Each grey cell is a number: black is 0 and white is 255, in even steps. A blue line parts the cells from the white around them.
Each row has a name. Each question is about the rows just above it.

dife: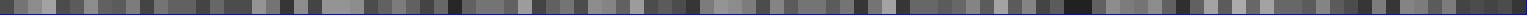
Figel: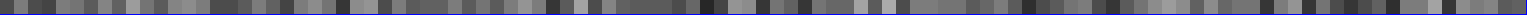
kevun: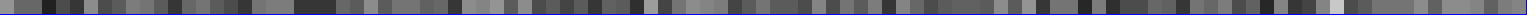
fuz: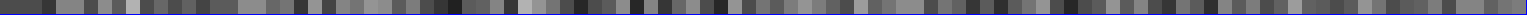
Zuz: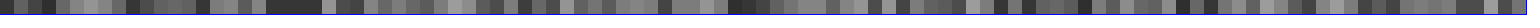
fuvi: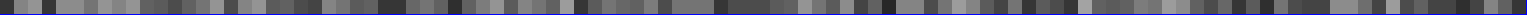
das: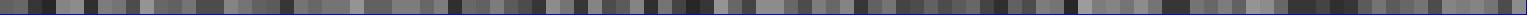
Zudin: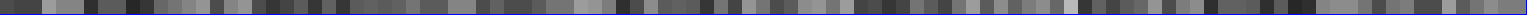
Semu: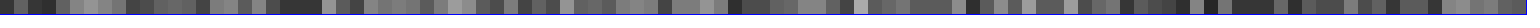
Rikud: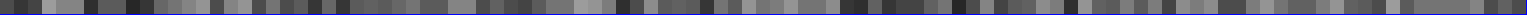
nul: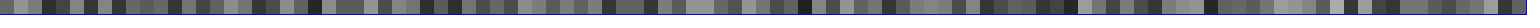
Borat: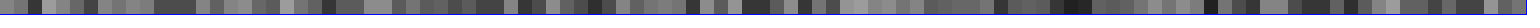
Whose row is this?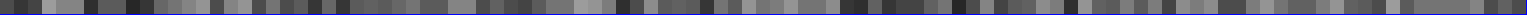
Rikud
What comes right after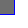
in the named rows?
[68]
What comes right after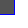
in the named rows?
[148]
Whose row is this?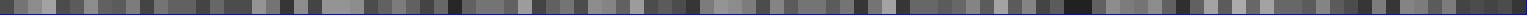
dife
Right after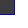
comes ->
[103]

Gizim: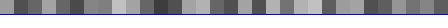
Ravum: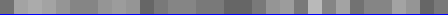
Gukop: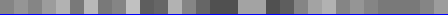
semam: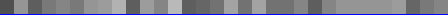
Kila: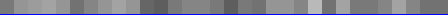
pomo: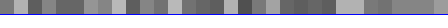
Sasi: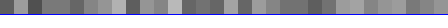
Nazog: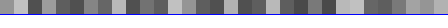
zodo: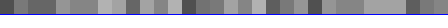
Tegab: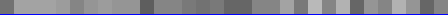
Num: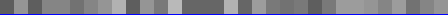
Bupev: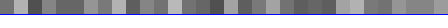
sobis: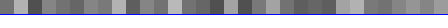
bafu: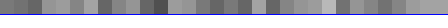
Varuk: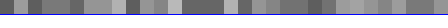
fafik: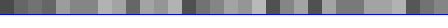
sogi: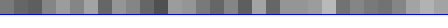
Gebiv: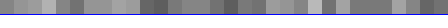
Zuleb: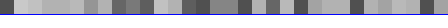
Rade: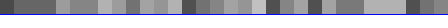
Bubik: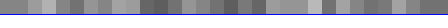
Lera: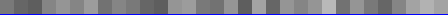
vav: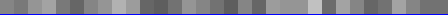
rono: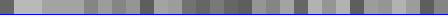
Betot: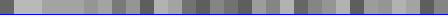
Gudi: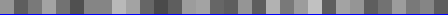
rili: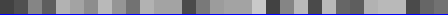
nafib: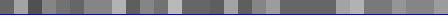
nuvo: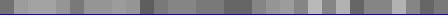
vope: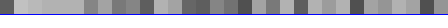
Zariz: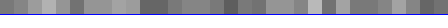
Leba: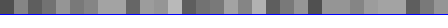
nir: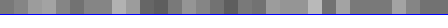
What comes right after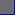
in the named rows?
[163]
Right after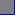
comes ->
[193]
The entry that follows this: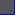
[114]
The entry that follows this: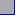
[163]
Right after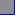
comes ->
[185]

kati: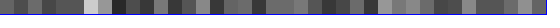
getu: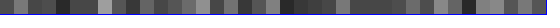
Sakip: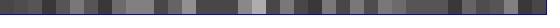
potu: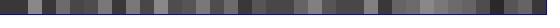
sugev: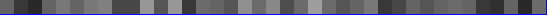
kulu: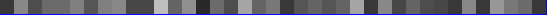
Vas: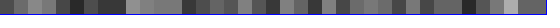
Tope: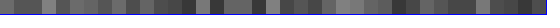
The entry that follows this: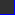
[100]
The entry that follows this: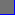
[56]
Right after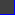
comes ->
[71]
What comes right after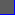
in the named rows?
[56]

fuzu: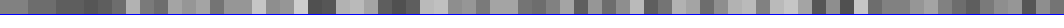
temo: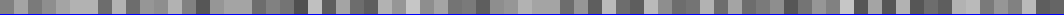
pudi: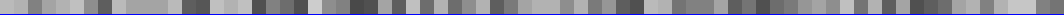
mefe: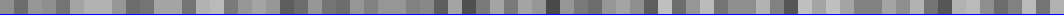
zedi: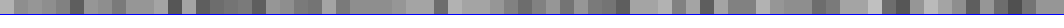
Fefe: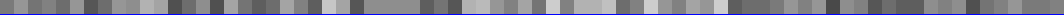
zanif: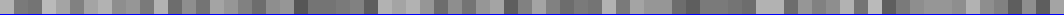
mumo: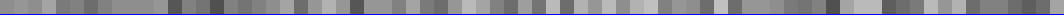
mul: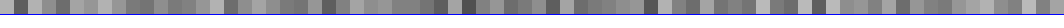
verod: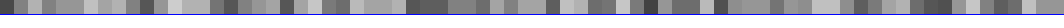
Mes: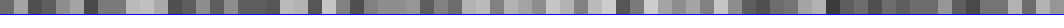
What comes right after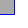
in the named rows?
[80]
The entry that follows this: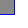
[94]
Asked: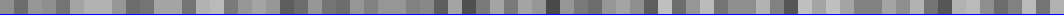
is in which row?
mefe
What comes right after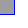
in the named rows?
[116]

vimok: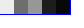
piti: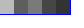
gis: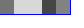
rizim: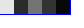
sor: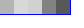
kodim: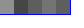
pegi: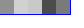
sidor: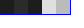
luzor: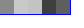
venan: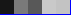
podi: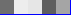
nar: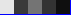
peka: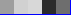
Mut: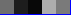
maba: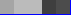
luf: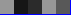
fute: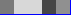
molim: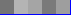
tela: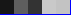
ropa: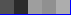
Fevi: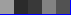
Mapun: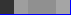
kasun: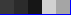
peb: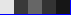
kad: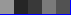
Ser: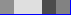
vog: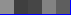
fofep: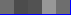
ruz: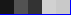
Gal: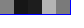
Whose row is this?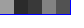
Fevi
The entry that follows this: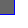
[51]
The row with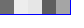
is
podi
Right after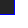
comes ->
[57]
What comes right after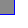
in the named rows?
[201]

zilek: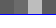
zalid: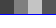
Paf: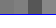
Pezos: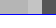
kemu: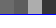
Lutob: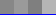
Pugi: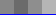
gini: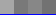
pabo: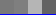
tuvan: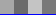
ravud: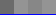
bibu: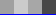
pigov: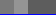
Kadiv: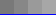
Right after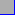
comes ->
[54]
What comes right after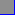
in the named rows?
[181]
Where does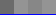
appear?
ravud
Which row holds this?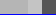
Pezos
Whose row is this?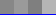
Lutob

